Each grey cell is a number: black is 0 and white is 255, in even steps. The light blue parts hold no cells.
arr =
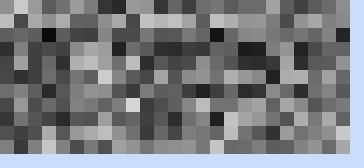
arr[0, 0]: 143
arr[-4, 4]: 81
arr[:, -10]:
[117, 190, 21, 98, 106, 114, 63, 115, 32, 101, 196]
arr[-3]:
[54, 115, 85, 68, 42, 87, 83, 159, 89, 101, 64, 87, 46, 112, 133, 32, 194, 165, 151, 115, 83, 173, 121, 169, 99]
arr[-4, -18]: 98
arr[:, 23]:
[108, 128, 131, 101, 92, 161, 132, 110, 169, 144, 107]
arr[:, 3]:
[91, 144, 11, 74, 104, 109, 42, 105, 68, 171, 197]
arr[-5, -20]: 126
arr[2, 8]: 75
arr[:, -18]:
[53, 141, 133, 157, 159, 204, 142, 98, 159, 190, 80]
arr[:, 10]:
[148, 194, 120, 90, 45, 71, 123, 60, 64, 59, 116]
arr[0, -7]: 107
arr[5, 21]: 175
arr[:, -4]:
[66, 147, 117, 36, 46, 175, 46, 138, 173, 114, 131]
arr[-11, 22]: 93
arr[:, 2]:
[154, 168, 93, 64, 64, 63, 94, 76, 85, 79, 128]
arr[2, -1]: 36
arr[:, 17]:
[107, 148, 134, 28, 48, 151, 44, 151, 165, 115, 108]
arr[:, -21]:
[112, 172, 93, 65, 48, 73, 87, 81, 42, 87, 129]
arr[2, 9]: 75
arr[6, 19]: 139
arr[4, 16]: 84
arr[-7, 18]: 44
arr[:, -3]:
[93, 167, 101, 74, 89, 108, 112, 85, 121, 128, 147]
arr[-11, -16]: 153
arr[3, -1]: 99
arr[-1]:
[128, 58, 128, 197, 129, 77, 121, 80, 160, 146, 116, 140, 143, 147, 119, 196, 105, 108, 126, 93, 97, 131, 147, 107, 167]
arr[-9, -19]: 64
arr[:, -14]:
[54, 181, 85, 48, 87, 163, 92, 78, 87, 104, 140]
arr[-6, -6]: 34

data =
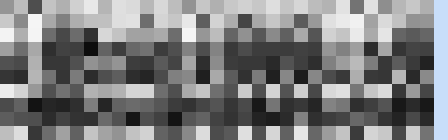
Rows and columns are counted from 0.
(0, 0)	149
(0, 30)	175
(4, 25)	186
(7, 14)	69
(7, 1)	98
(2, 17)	145
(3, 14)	78
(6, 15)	111
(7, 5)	47
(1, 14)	94
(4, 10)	57
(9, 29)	206
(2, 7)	215
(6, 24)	224
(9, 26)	212
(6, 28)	56
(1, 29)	146
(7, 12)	60
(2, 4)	72
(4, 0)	81
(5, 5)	123
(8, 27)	53
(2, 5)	108
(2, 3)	109
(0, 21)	214
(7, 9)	107
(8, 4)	66
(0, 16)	200
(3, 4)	66
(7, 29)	42
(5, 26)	57
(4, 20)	82
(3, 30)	65
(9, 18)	81
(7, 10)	101
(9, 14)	220
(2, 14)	150

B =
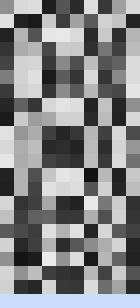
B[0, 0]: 144
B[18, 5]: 221
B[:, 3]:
[30, 200, 230, 72, 57, 26, 53, 215, 168, 64, 41, 67, 197, 224, 168, 102, 222, 178, 235, 62, 212]
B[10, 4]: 45
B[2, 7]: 201
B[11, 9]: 113
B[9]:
[225, 150, 172, 64, 38, 54, 183, 64, 216, 75]
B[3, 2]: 183
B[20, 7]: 109
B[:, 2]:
[220, 26, 83, 183, 213, 223, 215, 53, 157, 172, 190, 181, 80, 66, 64, 97, 61, 63, 29, 189, 39]
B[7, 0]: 38
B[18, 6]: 26
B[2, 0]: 34
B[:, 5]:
[43, 162, 218, 201, 78, 52, 89, 221, 208, 54, 36, 47, 223, 221, 34, 56, 225, 87, 221, 46, 55]
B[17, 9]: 37
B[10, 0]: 216
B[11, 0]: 229
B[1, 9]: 35
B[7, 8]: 37
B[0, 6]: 222
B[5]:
[125, 211, 223, 26, 92, 52, 216, 53, 137, 219]
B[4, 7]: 84
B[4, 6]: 190
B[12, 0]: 34
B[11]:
[229, 171, 181, 67, 57, 47, 190, 56, 218, 113]
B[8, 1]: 202
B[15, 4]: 55
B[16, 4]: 178
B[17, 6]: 140

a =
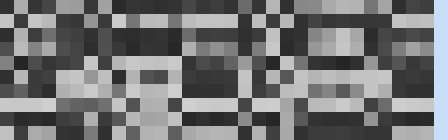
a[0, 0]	49
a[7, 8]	197
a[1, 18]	189
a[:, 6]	[56, 149, 50, 46, 198, 150, 201, 94, 175, 122]
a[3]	[79, 186, 131, 170, 78, 68, 46, 80, 56, 42, 52, 51, 39, 175, 122, 144, 126, 51, 126, 199, 44, 53, 151, 170, 197, 174, 49, 75, 126, 162, 139]
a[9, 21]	49
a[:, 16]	[51, 192, 62, 126, 99, 58, 56, 202, 47, 178]
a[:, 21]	[135, 49, 49, 53, 116, 195, 192, 74, 89, 49]
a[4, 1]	37
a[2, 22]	134
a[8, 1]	43
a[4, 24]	37
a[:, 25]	[179, 54, 167, 174, 48, 194, 138, 186, 49, 57]
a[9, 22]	60
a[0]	[49, 172, 53, 70, 158, 156, 56, 162, 43, 53, 51, 47, 51, 70, 55, 61, 51, 107, 53, 182, 49, 135, 137, 170, 181, 179, 117, 164, 48, 68, 62]
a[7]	[200, 199, 200, 206, 112, 99, 94, 112, 197, 82, 176, 177, 70, 207, 202, 200, 202, 69, 203, 205, 165, 74, 186, 187, 202, 186, 65, 108, 205, 202, 199]
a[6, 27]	175
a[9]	[192, 61, 171, 163, 51, 49, 122, 48, 188, 97, 178, 181, 94, 169, 177, 181, 178, 49, 178, 64, 169, 49, 60, 60, 61, 57, 52, 53, 178, 175, 180]
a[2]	[46, 177, 61, 111, 69, 64, 50, 79, 47, 45, 50, 52, 43, 108, 62, 64, 62, 47, 59, 193, 46, 49, 134, 157, 194, 167, 44, 70, 62, 74, 67]
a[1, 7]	58
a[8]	[64, 43, 46, 41, 61, 67, 175, 58, 88, 183, 163, 165, 192, 41, 47, 42, 47, 139, 47, 38, 170, 89, 51, 48, 47, 49, 148, 59, 48, 41, 43]
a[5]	[48, 183, 58, 64, 191, 197, 150, 191, 46, 178, 82, 73, 179, 60, 54, 56, 58, 196, 56, 182, 87, 195, 181, 190, 183, 194, 195, 198, 55, 58, 54]
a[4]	[130, 37, 77, 54, 61, 69, 198, 63, 182, 199, 194, 192, 201, 52, 75, 66, 99, 154, 79, 39, 196, 116, 51, 46, 37, 48, 150, 62, 85, 56, 67]
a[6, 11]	184
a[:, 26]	[117, 55, 44, 49, 150, 195, 195, 65, 148, 52]

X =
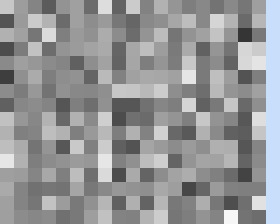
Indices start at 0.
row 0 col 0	199
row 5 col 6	100
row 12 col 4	127
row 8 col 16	134
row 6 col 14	110
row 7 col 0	96
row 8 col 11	159
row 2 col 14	161
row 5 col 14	122
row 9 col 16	97
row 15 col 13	126
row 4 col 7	162
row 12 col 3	168
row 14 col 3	194
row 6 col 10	184
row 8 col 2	135
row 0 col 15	115
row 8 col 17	87
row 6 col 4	145
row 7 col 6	110
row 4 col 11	149
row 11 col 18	139
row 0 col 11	178
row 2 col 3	219
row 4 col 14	122
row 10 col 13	155
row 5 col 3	126
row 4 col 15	140
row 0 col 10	130
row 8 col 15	147
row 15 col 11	204
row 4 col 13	200
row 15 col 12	118
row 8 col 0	193
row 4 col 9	166
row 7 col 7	145

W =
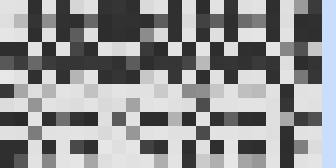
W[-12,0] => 226
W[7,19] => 222
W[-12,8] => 53
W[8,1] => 43
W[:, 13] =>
[225, 218, 226, 46, 70, 227, 139, 221, 45, 224, 47, 52]
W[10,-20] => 48
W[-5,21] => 226
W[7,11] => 228
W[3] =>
[46, 46, 226, 44, 226, 69, 46, 226, 216, 226, 58, 43, 227, 46, 228, 45, 222, 47, 46, 228, 134, 82, 198]
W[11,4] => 227
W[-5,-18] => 220
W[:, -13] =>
[218, 47, 140, 58, 46, 199, 225, 226, 45, 226, 65, 227]
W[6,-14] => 225
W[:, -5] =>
[226, 124, 229, 46, 58, 225, 186, 227, 46, 226, 46, 152]
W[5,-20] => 225
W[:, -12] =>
[226, 93, 218, 43, 54, 224, 202, 228, 44, 228, 49, 174]
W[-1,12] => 227
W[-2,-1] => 220
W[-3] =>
[224, 223, 124, 225, 226, 227, 225, 217, 227, 151, 226, 228, 224, 224, 75, 226, 226, 224, 226, 222, 47, 225, 226]
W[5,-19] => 49
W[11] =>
[47, 88, 226, 136, 227, 229, 166, 222, 228, 225, 227, 174, 227, 52, 203, 175, 230, 165, 152, 227, 46, 225, 228]
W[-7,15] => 225
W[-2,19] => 225
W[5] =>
[231, 225, 48, 225, 49, 181, 227, 48, 53, 46, 199, 224, 54, 227, 46, 225, 49, 224, 225, 48, 227, 120, 54]
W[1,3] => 142
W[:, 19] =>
[47, 49, 47, 228, 52, 48, 225, 222, 223, 222, 225, 227]
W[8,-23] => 47
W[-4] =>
[47, 43, 227, 47, 112, 50, 43, 223, 90, 226, 45, 44, 178, 45, 226, 47, 97, 47, 46, 223, 169, 59, 81]
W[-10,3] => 225
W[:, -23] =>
[226, 222, 229, 46, 88, 231, 56, 220, 47, 224, 47, 47]
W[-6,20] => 47
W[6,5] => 225
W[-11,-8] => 95
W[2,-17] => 223
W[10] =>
[47, 47, 224, 48, 226, 73, 48, 230, 223, 229, 65, 49, 225, 47, 224, 46, 227, 49, 46, 225, 45, 127, 220]

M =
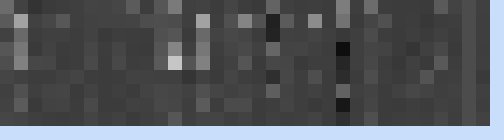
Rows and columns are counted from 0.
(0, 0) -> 107
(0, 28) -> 60
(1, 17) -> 132
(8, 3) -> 61
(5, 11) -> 64
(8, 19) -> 64
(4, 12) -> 198
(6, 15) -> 69
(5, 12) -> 64
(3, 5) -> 61
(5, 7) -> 60
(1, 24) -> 114
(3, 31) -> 72
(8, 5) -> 61
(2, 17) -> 69
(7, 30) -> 60
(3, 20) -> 67
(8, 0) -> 70
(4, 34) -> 63
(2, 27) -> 61
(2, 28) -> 59
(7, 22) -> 58
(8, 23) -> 60
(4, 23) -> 62
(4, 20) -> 70
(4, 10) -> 62
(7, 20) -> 68
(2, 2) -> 61
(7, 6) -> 73
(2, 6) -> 66
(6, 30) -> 67
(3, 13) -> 64
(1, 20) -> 91
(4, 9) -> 61
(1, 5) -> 63
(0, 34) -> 64
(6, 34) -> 64

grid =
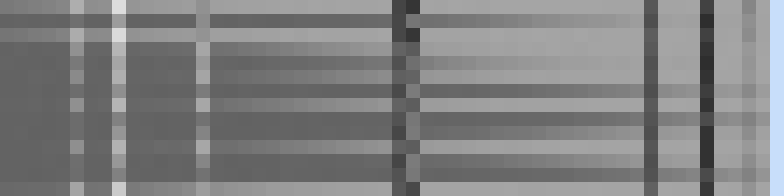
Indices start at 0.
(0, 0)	121
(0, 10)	152
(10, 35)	161
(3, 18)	120
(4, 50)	46
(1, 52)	162
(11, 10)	100
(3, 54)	164
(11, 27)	103
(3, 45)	164
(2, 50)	65
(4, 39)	155
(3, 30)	156
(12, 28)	83
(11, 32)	108
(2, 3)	125
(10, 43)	164
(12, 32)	101
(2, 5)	172
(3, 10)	105
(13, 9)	122
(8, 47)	124
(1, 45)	157
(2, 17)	159
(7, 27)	149
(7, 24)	140
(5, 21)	120
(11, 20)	101
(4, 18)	102
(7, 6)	101
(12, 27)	99
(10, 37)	161
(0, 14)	145
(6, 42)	122
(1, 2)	99
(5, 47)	164
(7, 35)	162
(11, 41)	136
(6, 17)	100
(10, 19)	119
